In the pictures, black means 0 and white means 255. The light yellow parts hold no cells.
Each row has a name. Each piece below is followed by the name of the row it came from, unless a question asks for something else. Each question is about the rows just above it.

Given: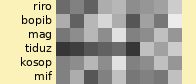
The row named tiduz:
[ 54  63  86  97 107  54 192 161 204]
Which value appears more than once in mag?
[141]

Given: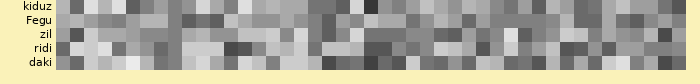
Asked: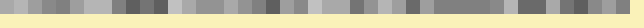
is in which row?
Fegu
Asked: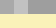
kiduz

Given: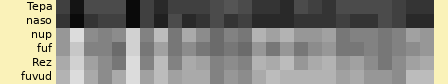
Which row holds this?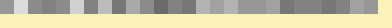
nup
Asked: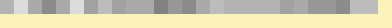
fuvud
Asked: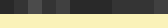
naso

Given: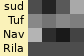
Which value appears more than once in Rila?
[77]
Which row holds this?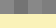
Tuf
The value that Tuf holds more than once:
[136]
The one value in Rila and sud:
[77]

